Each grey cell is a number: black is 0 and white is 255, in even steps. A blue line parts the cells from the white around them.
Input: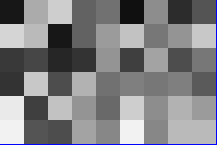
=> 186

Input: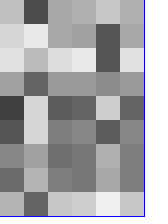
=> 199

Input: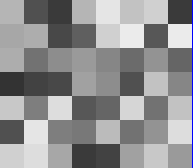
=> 154

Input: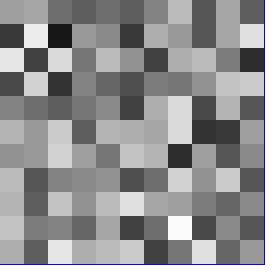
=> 153

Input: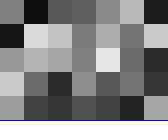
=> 165
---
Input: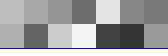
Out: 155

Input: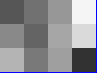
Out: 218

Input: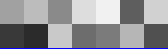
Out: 80

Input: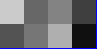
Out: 16

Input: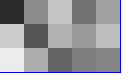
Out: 190

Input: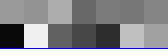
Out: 161

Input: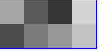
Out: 194
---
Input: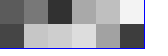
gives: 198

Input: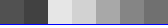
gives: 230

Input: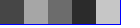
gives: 70

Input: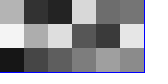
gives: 70

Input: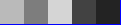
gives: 186

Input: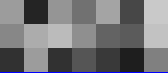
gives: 49

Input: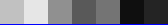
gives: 144
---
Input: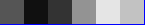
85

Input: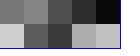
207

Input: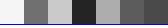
245

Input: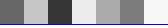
103

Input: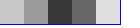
200

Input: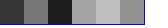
54

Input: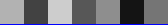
178

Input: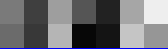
107

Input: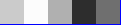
203
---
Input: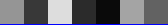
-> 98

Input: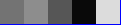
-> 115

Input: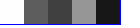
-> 93

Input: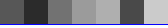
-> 114

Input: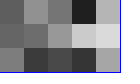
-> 117

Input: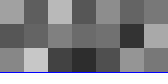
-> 113
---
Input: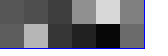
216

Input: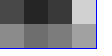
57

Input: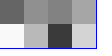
130

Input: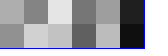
158

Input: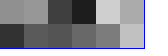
207

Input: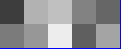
130

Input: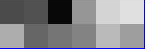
212
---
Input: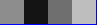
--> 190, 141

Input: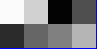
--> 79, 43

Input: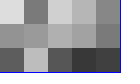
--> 135, 93

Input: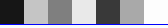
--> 253, 22

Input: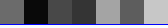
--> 199, 107

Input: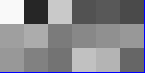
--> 74, 152

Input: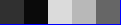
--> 102, 48
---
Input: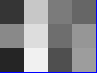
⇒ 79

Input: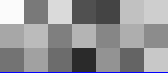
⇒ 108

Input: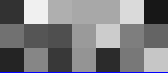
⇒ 56

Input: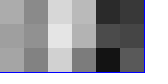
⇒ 209

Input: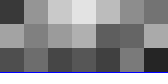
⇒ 70

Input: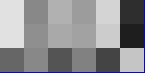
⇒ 84

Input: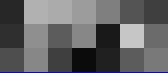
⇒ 63

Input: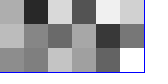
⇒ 196

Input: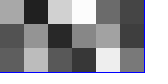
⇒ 88

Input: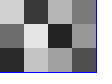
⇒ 161
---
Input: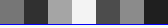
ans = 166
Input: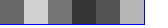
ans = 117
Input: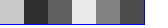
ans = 96
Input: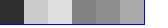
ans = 223
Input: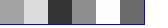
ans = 51
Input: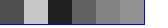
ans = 32
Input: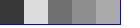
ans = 111
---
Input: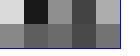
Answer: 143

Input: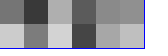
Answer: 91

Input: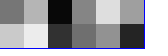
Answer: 133

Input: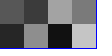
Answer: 59

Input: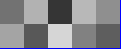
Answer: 53

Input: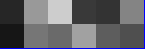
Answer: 57

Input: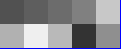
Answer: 108
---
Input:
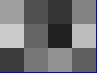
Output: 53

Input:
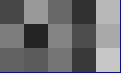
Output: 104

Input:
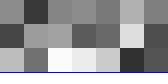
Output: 133

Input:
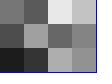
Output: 232

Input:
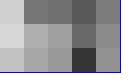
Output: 112

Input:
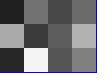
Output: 72

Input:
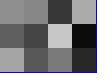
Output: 55
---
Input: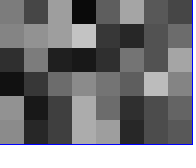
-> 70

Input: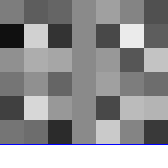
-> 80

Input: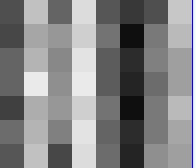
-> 199

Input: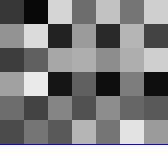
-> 207

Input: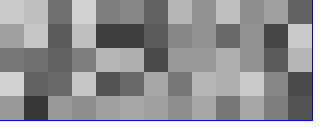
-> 98
